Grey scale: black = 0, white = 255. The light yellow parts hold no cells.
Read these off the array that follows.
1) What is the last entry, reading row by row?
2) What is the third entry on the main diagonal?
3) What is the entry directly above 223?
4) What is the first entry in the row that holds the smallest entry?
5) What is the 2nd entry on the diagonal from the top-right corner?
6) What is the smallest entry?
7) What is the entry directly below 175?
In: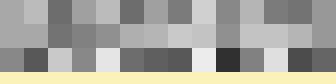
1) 101
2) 201
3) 195
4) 136
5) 181
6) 48
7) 109

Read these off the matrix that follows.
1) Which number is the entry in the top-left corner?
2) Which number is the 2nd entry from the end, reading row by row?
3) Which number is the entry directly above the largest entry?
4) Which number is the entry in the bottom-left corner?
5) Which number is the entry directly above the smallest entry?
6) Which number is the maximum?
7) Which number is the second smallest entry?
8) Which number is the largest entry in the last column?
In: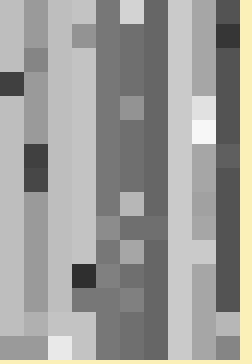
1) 189
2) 167
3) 225
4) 155
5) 195
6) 247
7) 55
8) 182

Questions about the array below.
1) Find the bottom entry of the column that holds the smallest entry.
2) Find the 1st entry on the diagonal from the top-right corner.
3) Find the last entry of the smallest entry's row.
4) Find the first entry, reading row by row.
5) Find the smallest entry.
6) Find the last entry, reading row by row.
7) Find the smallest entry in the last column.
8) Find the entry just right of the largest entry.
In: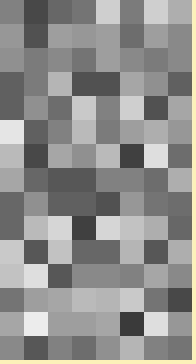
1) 180
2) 174
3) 150
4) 129
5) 58
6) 116
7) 72
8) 158

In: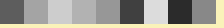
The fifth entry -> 151
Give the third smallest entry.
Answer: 93
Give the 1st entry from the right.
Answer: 136

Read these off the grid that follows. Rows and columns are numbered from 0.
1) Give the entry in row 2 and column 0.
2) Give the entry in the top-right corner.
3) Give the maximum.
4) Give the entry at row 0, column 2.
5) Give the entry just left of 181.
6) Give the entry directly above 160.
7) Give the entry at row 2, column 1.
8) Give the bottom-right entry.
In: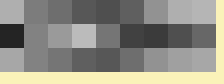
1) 167
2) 181
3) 187
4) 110
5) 175
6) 79
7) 130
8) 167

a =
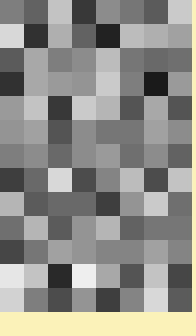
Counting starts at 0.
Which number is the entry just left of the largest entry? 41
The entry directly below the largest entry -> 148
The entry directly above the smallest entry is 105
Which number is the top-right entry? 202
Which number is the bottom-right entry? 91
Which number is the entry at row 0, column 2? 195
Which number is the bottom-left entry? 210
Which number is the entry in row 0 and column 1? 98
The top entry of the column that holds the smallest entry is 91
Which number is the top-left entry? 126
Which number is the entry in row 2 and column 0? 91
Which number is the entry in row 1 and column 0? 216
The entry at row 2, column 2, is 126
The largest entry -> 238
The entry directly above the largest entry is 148
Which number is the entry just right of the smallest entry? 154
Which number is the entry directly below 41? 76
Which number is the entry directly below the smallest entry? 168

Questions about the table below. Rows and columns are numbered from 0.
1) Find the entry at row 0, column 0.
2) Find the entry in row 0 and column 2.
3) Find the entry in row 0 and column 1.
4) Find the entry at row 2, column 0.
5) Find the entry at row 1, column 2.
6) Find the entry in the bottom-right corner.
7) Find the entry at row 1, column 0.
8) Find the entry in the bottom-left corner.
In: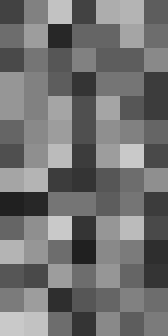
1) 66
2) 194
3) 129
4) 73
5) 39
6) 123
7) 109
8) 201

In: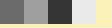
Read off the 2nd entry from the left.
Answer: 159
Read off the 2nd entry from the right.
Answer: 53

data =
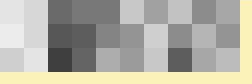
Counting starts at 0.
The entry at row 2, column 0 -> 207
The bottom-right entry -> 188
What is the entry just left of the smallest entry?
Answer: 228
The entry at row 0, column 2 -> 106
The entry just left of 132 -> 93
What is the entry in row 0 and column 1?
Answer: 215
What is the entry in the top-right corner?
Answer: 167
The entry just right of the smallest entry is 100
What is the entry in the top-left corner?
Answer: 228

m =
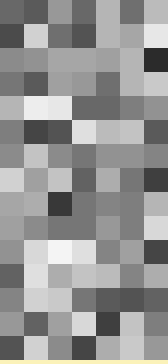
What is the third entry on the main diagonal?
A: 166
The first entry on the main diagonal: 104
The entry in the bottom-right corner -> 152
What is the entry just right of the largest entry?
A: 223
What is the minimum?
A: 43
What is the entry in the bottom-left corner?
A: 83
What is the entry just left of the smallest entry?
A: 181
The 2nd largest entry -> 237
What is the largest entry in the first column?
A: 209
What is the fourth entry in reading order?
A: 104
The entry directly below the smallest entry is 201
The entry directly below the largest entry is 173
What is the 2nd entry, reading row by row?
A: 90
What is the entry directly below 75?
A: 139
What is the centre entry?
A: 98
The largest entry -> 244
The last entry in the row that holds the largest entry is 69
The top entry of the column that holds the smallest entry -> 187
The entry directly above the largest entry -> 118
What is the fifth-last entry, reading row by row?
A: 139
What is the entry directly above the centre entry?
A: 118
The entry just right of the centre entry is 173
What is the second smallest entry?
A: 56
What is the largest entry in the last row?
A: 209
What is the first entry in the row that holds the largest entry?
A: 146

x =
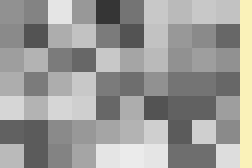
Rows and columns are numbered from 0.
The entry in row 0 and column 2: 229
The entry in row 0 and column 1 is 131
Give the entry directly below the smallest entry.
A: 123
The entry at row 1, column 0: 138
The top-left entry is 145
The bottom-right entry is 221
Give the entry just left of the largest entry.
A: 229
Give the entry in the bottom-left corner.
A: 186
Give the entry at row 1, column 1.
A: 83
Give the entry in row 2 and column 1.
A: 179
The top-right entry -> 194
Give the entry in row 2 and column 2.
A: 123
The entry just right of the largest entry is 229
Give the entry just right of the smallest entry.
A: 116
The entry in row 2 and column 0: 158

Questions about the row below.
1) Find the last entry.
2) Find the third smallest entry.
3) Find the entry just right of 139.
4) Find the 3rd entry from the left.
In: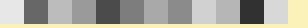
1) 216
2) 103
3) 209
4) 188

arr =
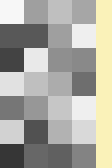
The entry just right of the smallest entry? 103
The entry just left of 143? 233
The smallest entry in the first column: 54
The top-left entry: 247
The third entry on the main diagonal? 143
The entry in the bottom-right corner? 131
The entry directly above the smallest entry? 210
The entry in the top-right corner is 166

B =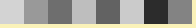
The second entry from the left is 153
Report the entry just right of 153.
110
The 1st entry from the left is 211
